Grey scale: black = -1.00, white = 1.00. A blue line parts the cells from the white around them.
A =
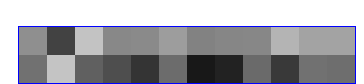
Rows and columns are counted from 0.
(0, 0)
0.12
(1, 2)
-0.25
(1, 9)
-0.55
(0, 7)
0.05
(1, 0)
-0.11
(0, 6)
0.02
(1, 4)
-0.59
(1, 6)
-0.81

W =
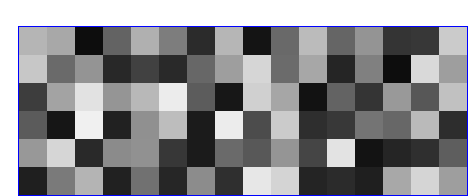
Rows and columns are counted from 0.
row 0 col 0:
0.42
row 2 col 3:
0.17
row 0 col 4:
0.38
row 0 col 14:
-0.57
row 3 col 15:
-0.65
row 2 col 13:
0.20
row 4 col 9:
0.17
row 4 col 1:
0.68
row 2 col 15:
0.51
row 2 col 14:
-0.32
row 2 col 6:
-0.28
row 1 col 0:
0.56
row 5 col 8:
0.81
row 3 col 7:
0.85
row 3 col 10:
-0.64
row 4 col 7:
-0.17
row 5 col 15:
0.24
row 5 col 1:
-0.04
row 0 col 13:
-0.59
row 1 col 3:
-0.69
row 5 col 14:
0.67
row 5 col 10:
-0.72
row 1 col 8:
0.68
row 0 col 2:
-0.90
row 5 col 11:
-0.66
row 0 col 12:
0.16
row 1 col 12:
0.00
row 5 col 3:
-0.74
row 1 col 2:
0.16

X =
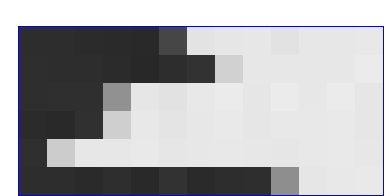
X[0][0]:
-0.65
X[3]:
[-0.66, -0.68, -0.62, 0.62, 0.82, 0.79, 0.81, 0.83, 0.80, 0.82, 0.82, 0.83, 0.80]
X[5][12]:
0.83
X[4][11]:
0.83
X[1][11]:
0.81
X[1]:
[-0.64, -0.65, -0.65, -0.66, -0.69, -0.65, -0.61, 0.64, 0.81, 0.81, 0.81, 0.81, 0.84]
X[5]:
[-0.65, -0.65, -0.67, -0.64, -0.68, -0.61, -0.67, -0.65, -0.64, 0.11, 0.80, 0.82, 0.83]
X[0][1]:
-0.65
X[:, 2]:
[-0.66, -0.65, -0.63, -0.62, 0.81, -0.67]
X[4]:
[-0.63, 0.60, 0.81, 0.81, 0.83, 0.80, 0.81, 0.82, 0.81, 0.80, 0.82, 0.83, 0.81]
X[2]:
[-0.64, -0.63, -0.63, 0.14, 0.80, 0.77, 0.82, 0.84, 0.80, 0.84, 0.81, 0.84, 0.80]
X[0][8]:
0.81
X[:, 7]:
[0.80, 0.64, 0.84, 0.83, 0.82, -0.65]
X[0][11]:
0.81
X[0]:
[-0.65, -0.65, -0.66, -0.67, -0.68, -0.45, 0.78, 0.80, 0.81, 0.77, 0.81, 0.81, 0.82]

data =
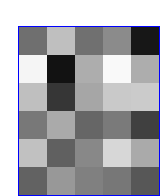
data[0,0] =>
-0.13
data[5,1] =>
0.19
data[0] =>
[-0.13, 0.50, -0.12, 0.09, -0.82]
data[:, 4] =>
[-0.82, 0.36, 0.59, -0.50, 0.33, -0.32]
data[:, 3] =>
[0.09, 0.95, 0.58, -0.04, 0.69, -0.07]
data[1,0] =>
0.92

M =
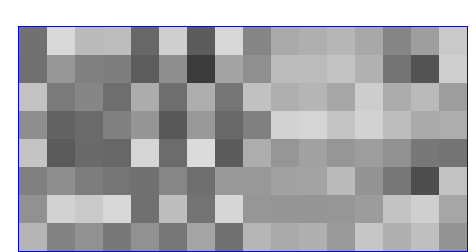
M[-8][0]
-0.11
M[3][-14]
-0.16
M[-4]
[0.54, -0.29, -0.17, -0.19, 0.67, -0.15, 0.72, -0.28, 0.36, 0.18, 0.26, 0.18, 0.23, 0.14, -0.06, -0.09]
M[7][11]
0.21
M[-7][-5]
0.52
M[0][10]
0.37
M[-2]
[0.14, 0.65, 0.58, 0.69, -0.12, 0.49, -0.10, 0.68, 0.18, 0.17, 0.17, 0.18, 0.22, 0.53, 0.62, 0.30]
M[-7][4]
-0.27
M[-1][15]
0.16
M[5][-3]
-0.07
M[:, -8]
[0.04, 0.12, 0.51, 0.00, 0.36, 0.19, 0.18, 0.43]
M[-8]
[-0.11, 0.70, 0.46, 0.48, -0.19, 0.62, -0.28, 0.69, 0.04, 0.33, 0.37, 0.43, 0.32, 0.04, 0.24, 0.58]
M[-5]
[0.11, -0.22, -0.16, 0.00, 0.17, -0.31, 0.19, -0.18, 0.00, 0.65, 0.67, 0.54, 0.65, 0.48, 0.33, 0.36]
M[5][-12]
-0.11
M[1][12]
0.39
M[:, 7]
[0.69, 0.28, -0.08, -0.18, -0.28, 0.20, 0.68, -0.11]
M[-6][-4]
0.61
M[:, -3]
[0.04, -0.09, 0.35, 0.48, 0.14, -0.07, 0.53, 0.38]
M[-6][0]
0.52
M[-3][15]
0.52
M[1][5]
0.11
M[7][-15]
0.02
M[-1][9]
0.33
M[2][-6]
0.42
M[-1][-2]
0.50
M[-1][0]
0.42
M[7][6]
0.29
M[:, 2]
[0.46, 0.00, 0.05, -0.16, -0.17, -0.02, 0.58, 0.14]
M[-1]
[0.42, 0.02, 0.14, -0.06, 0.14, -0.07, 0.29, -0.11, 0.43, 0.33, 0.38, 0.21, 0.55, 0.38, 0.50, 0.16]
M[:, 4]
[-0.19, -0.27, 0.35, 0.17, 0.67, -0.11, -0.12, 0.14]
